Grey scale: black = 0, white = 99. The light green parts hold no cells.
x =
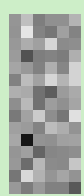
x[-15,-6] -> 58
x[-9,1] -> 66
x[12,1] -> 42
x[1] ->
[57, 89, 51, 46, 62, 51]
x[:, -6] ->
[58, 57, 59, 60, 64, 50, 68, 55, 47, 62, 65, 58, 59, 46, 59]
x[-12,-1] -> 68
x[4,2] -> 50
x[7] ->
[55, 72, 44, 61, 56, 64]
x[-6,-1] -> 57
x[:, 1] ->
[74, 89, 67, 32, 59, 73, 66, 72, 63, 60, 8, 62, 42, 84, 48]
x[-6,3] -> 73
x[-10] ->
[50, 73, 63, 83, 70, 82]
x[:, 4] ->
[56, 62, 54, 48, 52, 70, 60, 56, 46, 67, 62, 53, 53, 64, 50]
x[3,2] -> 49
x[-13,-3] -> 83
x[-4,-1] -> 55
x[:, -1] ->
[70, 51, 55, 68, 82, 82, 66, 64, 87, 57, 63, 55, 77, 57, 34]
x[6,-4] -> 44

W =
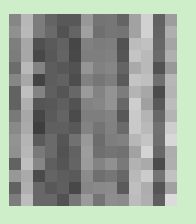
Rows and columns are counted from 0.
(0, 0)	52
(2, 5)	27
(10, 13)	84
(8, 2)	27
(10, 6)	59
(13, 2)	29
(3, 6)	49
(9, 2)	24
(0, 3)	39
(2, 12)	40
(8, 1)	65
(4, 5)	32
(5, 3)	36
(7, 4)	37
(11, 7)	43
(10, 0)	57
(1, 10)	63
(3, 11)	72
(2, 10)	73
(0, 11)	81
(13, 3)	39
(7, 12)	34
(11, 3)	41
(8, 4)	39
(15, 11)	68
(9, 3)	37
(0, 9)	39
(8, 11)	70
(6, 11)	65
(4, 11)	72
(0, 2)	48
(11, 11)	82
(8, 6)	49
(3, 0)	48

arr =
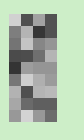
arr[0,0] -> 81
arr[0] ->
[81, 31, 63, 32]
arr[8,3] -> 42
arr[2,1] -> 76
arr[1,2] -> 21
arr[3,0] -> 29
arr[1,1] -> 70
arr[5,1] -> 80
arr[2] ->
[45, 76, 52, 58]
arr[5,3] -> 60

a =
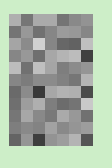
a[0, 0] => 68
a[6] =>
[41, 54, 22, 65, 69, 68, 29]
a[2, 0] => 64
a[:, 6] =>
[57, 52, 74, 25, 58, 70, 29, 78, 44, 61, 33]
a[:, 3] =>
[66, 52, 52, 65, 64, 54, 65, 49, 47, 63, 57]
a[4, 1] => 44
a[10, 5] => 70
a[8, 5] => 59
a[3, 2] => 43
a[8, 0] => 46
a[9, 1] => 53
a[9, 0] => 49
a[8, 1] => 65
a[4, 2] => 74
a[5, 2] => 54
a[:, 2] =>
[66, 44, 81, 43, 74, 54, 22, 68, 53, 51, 24]
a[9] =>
[49, 53, 51, 63, 53, 58, 61]

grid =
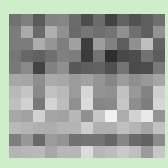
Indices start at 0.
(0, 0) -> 44
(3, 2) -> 38
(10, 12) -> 54
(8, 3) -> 64
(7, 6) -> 85
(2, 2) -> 67
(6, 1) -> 76
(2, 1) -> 48
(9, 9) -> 74
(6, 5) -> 60
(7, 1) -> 81
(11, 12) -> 77
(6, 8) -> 56
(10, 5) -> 44
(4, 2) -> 26
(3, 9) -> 28
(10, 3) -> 60
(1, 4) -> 56
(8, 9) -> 67
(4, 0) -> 47
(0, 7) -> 42
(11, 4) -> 71
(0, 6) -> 30
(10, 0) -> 49
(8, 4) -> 63
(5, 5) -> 60
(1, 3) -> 68
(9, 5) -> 70
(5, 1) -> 64
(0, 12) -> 43
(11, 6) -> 85
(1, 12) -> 57
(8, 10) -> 81
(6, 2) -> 53
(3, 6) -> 23
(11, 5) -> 71
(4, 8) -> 31
